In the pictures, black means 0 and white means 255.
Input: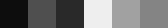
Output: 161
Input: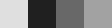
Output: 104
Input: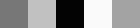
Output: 250
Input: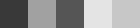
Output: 228
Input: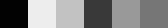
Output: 153
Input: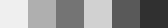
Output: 89
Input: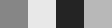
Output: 36
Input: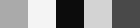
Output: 211
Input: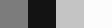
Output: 196
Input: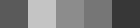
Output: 118
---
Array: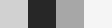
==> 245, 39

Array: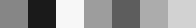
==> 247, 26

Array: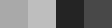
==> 190, 36

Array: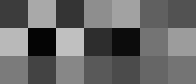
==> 192, 4

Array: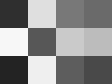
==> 247, 35

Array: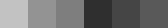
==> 194, 47
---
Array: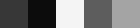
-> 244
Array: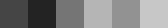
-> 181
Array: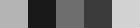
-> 110
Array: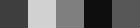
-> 127
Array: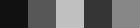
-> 192
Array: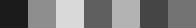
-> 179
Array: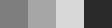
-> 166
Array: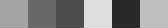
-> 222
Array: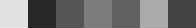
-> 97
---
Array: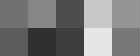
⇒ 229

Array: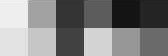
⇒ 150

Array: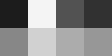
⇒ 172

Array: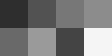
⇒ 68

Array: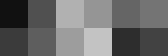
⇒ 45

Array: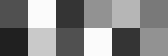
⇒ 52

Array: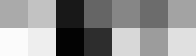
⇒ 156

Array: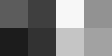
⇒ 197

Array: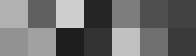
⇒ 111

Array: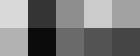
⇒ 83
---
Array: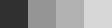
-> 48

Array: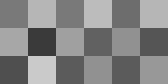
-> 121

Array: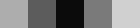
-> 173

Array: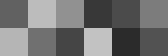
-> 97

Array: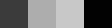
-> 59

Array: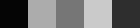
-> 5
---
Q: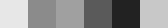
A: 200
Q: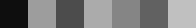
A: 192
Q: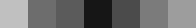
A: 157
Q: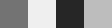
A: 189
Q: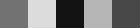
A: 72
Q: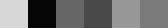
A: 122
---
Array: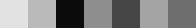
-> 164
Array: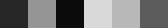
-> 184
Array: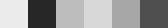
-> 166
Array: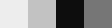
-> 13
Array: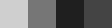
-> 31
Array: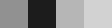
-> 182
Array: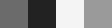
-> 244
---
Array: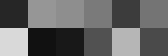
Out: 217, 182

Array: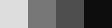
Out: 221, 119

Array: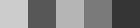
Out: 204, 181

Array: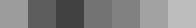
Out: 189, 162

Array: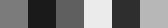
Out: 235, 183

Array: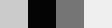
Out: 239, 203

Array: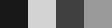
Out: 211, 154

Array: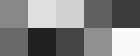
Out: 250, 224
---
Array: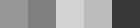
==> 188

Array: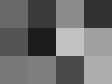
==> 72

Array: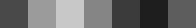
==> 30

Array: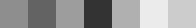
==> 235

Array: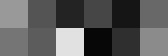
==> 47

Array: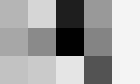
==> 83

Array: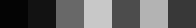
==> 179

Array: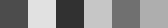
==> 112

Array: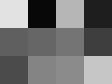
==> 139

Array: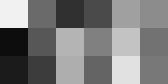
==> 225
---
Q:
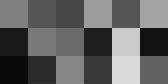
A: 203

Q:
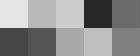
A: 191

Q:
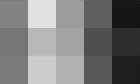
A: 79

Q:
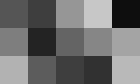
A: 134

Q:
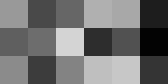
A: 81

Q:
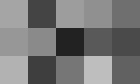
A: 89
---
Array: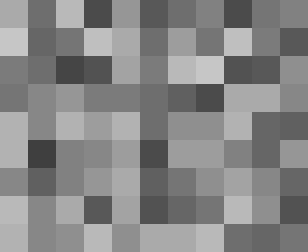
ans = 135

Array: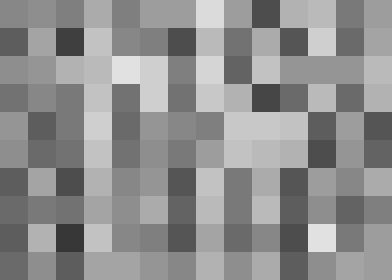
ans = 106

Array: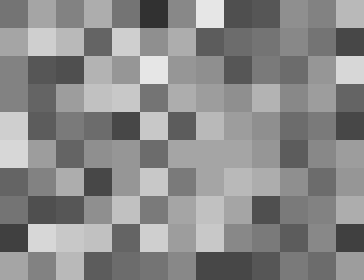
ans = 116

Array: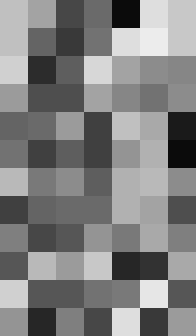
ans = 86

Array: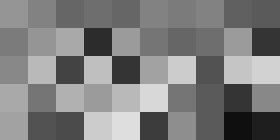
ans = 136
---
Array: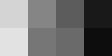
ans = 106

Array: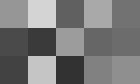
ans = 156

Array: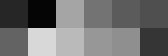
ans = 186

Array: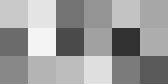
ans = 75

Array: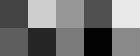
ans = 123

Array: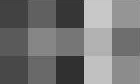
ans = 118

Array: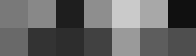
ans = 45

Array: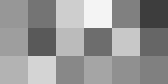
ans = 187
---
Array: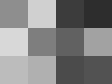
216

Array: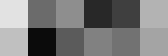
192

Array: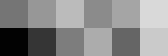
2

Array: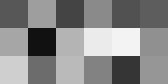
166

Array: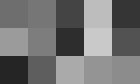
155

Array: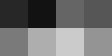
122

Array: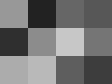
47
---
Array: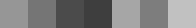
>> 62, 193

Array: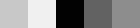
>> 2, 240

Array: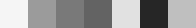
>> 99, 245

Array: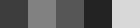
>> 86, 216

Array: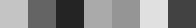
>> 170, 224

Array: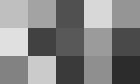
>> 88, 224

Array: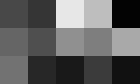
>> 144, 231

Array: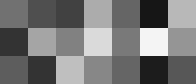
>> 218, 244
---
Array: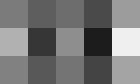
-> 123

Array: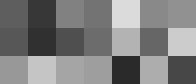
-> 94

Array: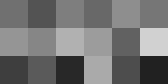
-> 112

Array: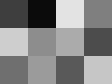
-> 62

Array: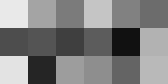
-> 233

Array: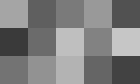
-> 165

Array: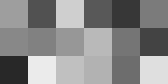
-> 158
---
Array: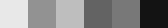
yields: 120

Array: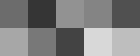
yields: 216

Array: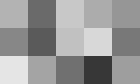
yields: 55

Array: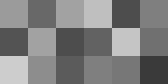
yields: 119

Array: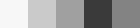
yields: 58

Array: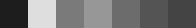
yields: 84

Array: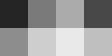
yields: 233

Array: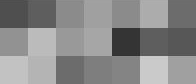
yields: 202

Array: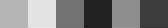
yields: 141
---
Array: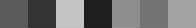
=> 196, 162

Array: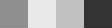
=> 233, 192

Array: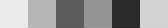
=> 234, 211

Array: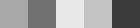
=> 231, 195

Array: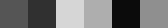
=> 214, 174

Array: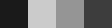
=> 203, 149

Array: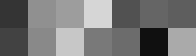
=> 214, 199

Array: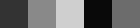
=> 207, 137

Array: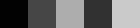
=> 202, 173

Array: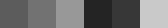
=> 201, 152
